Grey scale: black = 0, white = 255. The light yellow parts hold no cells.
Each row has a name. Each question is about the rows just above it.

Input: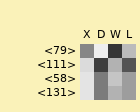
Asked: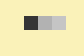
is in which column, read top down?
W
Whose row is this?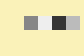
<79>
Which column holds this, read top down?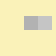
W
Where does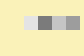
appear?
<58>
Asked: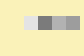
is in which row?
<131>

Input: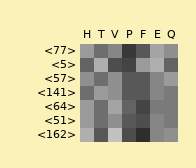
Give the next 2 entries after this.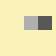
[193  77]
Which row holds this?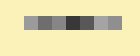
<77>

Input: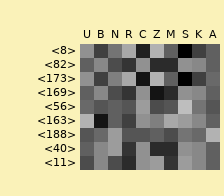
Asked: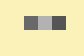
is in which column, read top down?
U
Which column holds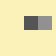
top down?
C
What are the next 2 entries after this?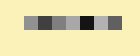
[ 1 64]
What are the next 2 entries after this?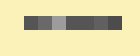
[116 105]
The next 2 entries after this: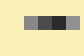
[156  52]

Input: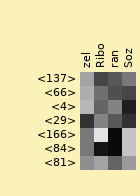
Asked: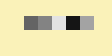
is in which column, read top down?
Ribo
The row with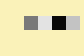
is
<166>
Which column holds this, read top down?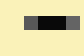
ran
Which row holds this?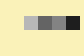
<4>
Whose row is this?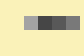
<137>

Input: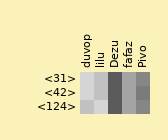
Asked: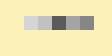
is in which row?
<31>
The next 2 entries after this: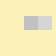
[ 91 164]

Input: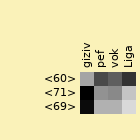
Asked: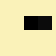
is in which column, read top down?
giziv
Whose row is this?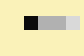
<69>
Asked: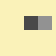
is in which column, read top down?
pef
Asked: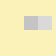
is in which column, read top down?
Liga
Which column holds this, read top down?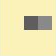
vok
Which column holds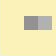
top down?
pef

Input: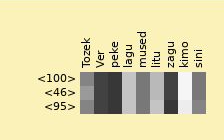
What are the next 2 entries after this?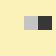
[237 132]
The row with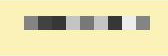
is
<95>
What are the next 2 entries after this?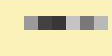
[ 66 246]
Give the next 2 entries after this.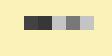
[ 55 237]

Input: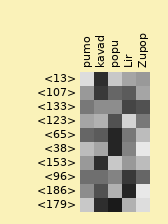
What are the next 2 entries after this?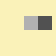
[212 120]
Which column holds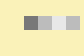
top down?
Zupop
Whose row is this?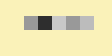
<153>
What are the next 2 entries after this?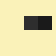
[177 221]
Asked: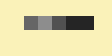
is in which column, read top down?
popu

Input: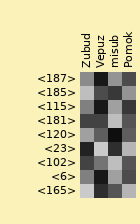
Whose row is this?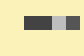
<181>
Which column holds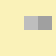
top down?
misub

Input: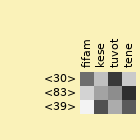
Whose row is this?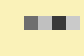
<30>
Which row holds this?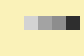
<83>

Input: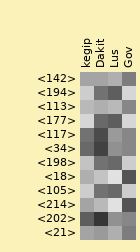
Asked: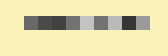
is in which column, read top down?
Dakit
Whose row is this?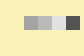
<214>
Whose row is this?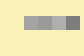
<21>
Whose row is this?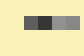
<202>

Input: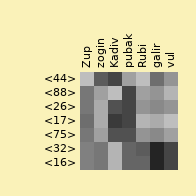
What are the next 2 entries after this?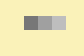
[ 69 160]
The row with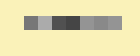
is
<26>
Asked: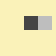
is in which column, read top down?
Kadiv
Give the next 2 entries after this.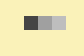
[110 148]

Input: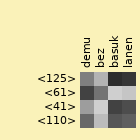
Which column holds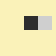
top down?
basuk
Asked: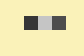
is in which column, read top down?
lanen

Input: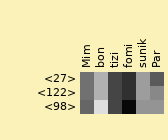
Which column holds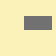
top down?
Mim
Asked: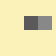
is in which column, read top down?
Par

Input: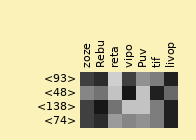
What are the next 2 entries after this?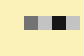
[ 32 105]
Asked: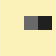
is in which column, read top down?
livop
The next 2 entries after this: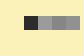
[125  32]
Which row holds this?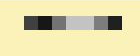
<138>

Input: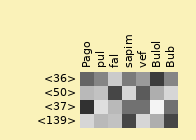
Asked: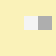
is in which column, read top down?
Bulol
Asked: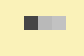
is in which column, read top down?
fal
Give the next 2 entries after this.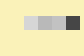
[214 174]
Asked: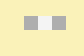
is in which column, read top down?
Bulol

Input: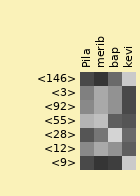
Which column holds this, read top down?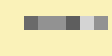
bap
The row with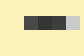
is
<9>
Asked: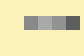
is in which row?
<12>
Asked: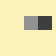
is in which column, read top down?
bap
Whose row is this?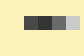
<146>
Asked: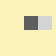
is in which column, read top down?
bap

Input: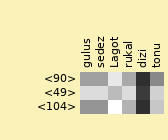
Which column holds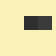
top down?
dizi
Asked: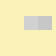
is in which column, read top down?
tonu
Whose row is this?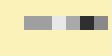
<90>
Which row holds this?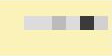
<49>
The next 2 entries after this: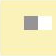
[178  47]
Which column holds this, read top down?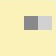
tonu

